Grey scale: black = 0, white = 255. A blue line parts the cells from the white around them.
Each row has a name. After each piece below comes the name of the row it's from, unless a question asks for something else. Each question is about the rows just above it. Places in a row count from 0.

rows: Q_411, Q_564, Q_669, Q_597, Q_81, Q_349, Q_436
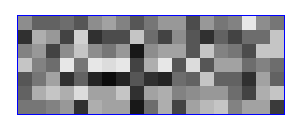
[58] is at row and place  Q_436, 18
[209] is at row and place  Q_564, 4
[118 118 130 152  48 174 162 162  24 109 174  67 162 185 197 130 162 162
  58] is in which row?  Q_436
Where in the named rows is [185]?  Q_436, 13

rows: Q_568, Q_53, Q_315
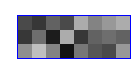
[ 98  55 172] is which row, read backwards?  Q_53
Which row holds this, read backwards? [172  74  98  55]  Q_568
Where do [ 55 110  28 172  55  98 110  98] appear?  Q_53
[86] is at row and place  Q_315, 5
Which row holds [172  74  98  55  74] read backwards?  Q_568

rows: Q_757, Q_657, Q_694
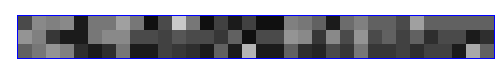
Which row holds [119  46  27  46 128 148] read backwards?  Q_694
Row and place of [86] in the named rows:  Q_657, 11
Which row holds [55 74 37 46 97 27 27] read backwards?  Q_694
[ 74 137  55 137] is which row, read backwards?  Q_657
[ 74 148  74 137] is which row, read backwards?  Q_657
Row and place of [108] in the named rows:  Q_757, 23
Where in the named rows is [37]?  Q_694, 21

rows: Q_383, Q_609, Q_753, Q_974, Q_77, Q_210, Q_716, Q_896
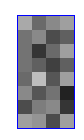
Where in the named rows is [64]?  Q_974, 2
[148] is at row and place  Q_896, 1
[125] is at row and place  Q_716, 1

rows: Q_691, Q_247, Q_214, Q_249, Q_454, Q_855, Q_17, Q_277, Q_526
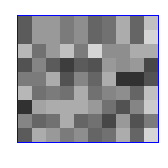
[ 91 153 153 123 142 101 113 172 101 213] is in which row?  Q_247
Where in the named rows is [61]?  Q_249, 3
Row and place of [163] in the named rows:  Q_17, 1
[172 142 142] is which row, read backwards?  Q_214

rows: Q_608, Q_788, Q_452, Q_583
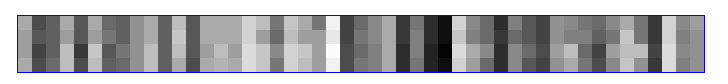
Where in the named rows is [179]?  Q_583, 14
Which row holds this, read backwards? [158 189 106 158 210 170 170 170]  Q_788
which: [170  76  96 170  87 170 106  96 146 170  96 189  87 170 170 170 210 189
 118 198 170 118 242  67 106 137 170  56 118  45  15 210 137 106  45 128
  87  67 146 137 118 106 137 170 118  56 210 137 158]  Q_608

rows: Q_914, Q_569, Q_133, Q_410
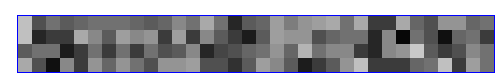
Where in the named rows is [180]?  Q_133, 20
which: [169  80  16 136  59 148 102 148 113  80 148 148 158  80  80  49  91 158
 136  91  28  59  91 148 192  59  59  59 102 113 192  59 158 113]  Q_410
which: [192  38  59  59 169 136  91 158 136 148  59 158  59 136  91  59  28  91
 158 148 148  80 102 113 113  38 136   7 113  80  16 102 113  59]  Q_569
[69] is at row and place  Q_133, 14
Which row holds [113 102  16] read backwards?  Q_569
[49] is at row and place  Q_410, 15
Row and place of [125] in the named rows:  Q_914, 19

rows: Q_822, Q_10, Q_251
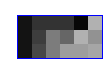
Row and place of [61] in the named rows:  Q_10, 1
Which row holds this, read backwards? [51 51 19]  Q_822
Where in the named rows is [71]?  Q_251, 1
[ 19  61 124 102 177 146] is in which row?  Q_10
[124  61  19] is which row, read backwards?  Q_10
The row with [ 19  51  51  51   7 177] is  Q_822

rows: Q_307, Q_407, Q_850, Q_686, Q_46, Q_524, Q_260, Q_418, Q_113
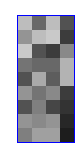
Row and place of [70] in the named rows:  Q_260, 2
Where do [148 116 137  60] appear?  Q_524

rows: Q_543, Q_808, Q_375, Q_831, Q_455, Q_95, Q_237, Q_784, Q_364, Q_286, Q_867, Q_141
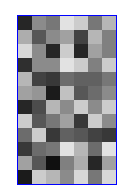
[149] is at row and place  Q_95, 1
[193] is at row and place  Q_95, 3
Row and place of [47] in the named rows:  Q_831, 0
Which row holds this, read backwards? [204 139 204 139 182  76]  Q_237

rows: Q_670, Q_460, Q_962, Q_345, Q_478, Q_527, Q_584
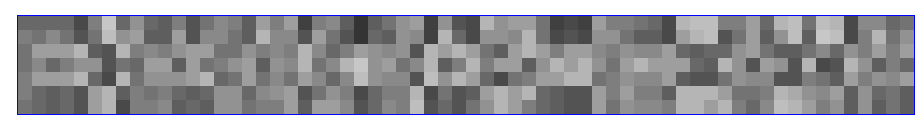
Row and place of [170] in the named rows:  Q_527, 55
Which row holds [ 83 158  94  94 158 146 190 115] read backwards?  Q_460

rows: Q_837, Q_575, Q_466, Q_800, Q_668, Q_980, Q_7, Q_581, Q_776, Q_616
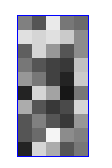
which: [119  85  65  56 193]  Q_800
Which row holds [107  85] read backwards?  Q_776
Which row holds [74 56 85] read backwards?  Q_7
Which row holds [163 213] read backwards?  Q_980
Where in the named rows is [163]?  Q_980, 2
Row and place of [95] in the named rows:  Q_466, 0

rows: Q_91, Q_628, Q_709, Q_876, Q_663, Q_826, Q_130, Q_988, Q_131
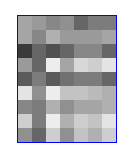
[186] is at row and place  Q_826, 5
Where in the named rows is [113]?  Q_663, 3

